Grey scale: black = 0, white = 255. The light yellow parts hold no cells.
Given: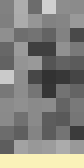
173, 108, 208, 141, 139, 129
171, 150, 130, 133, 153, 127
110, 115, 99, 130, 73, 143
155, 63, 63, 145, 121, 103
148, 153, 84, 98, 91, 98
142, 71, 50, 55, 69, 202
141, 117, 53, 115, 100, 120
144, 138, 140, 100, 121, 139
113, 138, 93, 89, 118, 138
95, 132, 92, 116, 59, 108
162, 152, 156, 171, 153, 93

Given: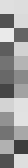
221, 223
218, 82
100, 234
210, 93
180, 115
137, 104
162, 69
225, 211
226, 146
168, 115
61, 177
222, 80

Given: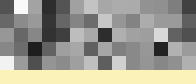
249, 163, 45, 84, 161, 195, 167, 172, 171, 146, 144, 126, 65, 83
139, 153, 53, 102, 132, 108, 199, 150, 131, 172, 154, 154, 95, 104
103, 135, 50, 63, 189, 168, 45, 175, 161, 158, 217, 98, 80, 151
109, 30, 98, 159, 167, 96, 166, 127, 137, 151, 34, 178, 155, 135
155, 79, 148, 139, 159, 191, 94, 208, 137, 149, 135, 144, 176, 242

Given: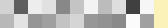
94, 237, 225, 136, 196, 243, 188, 222, 64, 246, 210
227, 149, 160, 195, 213, 151, 146, 138, 251, 160, 184

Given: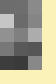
110, 138, 109
107, 133, 198
128, 172, 145
89, 86, 120
58, 136, 61

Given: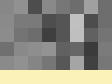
145, 77, 137, 119, 109, 160, 110, 135
122, 122, 78, 85, 192, 77, 110, 138
116, 109, 63, 85, 191, 97, 116, 140
137, 142, 147, 97, 103, 59, 123, 112
145, 133, 118, 87, 165, 65, 119, 138

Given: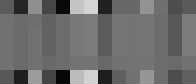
37, 143, 70, 10, 197, 213, 33, 103, 103, 147, 111, 77, 90, 91
107, 111, 98, 109, 120, 123, 91, 117, 116, 117, 108, 88, 124, 113
106, 113, 98, 108, 120, 123, 91, 117, 116, 117, 108, 88, 124, 113
106, 113, 98, 108, 120, 123, 91, 117, 116, 117, 108, 88, 124, 113
106, 113, 105, 108, 115, 116, 104, 113, 115, 116, 108, 106, 114, 113
30, 156, 68, 6, 188, 210, 30, 95, 113, 150, 108, 77, 96, 88

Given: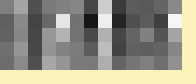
165, 80, 122, 129, 135, 70, 205, 59, 92, 89, 100, 137, 127
137, 68, 104, 229, 114, 21, 238, 36, 80, 92, 64, 246, 96
134, 70, 151, 179, 115, 72, 177, 71, 100, 129, 84, 165, 98
149, 71, 148, 131, 123, 92, 189, 67, 97, 95, 99, 134, 112
138, 80, 167, 149, 122, 121, 174, 100, 117, 127, 110, 144, 109
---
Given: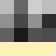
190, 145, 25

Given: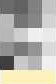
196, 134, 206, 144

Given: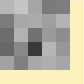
125, 159, 114, 137, 161

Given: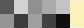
195, 65

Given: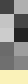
175, 196

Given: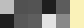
92, 226

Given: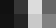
101, 201

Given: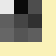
77, 69, 102

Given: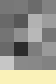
130, 178, 144, 105
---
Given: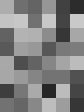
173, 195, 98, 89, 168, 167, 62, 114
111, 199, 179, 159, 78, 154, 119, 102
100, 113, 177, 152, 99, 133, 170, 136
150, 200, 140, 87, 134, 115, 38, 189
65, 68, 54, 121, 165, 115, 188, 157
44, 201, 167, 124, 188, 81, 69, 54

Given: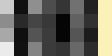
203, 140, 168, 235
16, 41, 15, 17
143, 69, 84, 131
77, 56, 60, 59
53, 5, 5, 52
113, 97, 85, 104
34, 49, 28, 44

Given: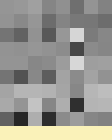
149, 147, 116, 147, 148, 116, 164, 169, 97
152, 137, 98, 145, 148, 82, 181, 148, 38
160, 150, 146, 150, 135, 136, 181, 195, 174
133, 108, 88, 146, 139, 93, 178, 134, 45
144, 132, 151, 140, 156, 163, 165, 174, 139
111, 120, 214, 71, 215, 139, 135, 47, 156
148, 119, 123, 139, 158, 163, 182, 180, 134
130, 109, 135, 134, 160, 146, 189, 182, 129

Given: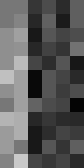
119, 119, 143, 143, 143, 192, 143, 119, 180, 155, 155, 131
119, 132, 160, 146, 187, 160, 160, 160, 174, 174, 119, 201
54, 39, 24, 39, 69, 9, 9, 99, 39, 24, 24, 69
76, 97, 86, 66, 45, 86, 86, 76, 55, 45, 86, 55
43, 27, 68, 52, 85, 68, 60, 68, 43, 68, 52, 68
95, 95, 77, 114, 23, 41, 77, 4, 41, 59, 95, 41

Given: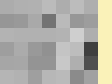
172, 150, 179, 158, 166, 181
176, 153, 177, 171, 167, 178
177, 169, 177, 153, 148, 159
187, 115, 177, 145, 148, 183
173, 186, 179, 196, 200, 186
188, 151, 207, 189, 175, 139
174, 157, 174, 63, 79, 161

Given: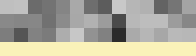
191, 137, 125
193, 134, 85
107, 135, 130
115, 113, 123
133, 139, 173
169, 168, 199
110, 177, 146
92, 156, 129
200, 74, 43
182, 184, 170
177, 189, 182
99, 189, 167
117, 156, 185
164, 135, 183

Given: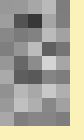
152, 158, 136, 127, 151, 170, 145, 153, 168
153, 83, 123, 149, 103, 94, 183, 192, 126
167, 55, 130, 188, 140, 89, 168, 175, 134
185, 165, 187, 96, 212, 133, 200, 136, 133
125, 126, 162, 117, 166, 125, 175, 161, 125

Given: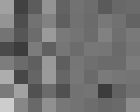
161, 148, 116, 74, 125, 173, 122, 205
65, 78, 86, 60, 107, 71, 162, 135
92, 114, 108, 124, 95, 101, 81, 105
147, 130, 155, 96, 153, 154, 107, 144
99, 95, 121, 118, 94, 102, 80, 119
114, 113, 116, 108, 118, 119, 114, 115
109, 107, 108, 119, 111, 106, 116, 109
90, 120, 129, 118, 107, 122, 60, 103
104, 113, 111, 106, 107, 118, 98, 106
107, 99, 121, 117, 124, 116, 112, 140
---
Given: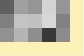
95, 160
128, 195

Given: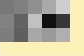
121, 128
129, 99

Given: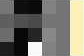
118, 15
95, 80

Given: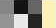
133, 19
148, 232

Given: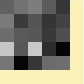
97, 114
123, 59

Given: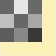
103, 230
191, 102

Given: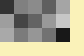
51, 128
158, 69

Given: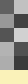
97, 193
152, 66

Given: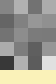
133, 177
101, 129
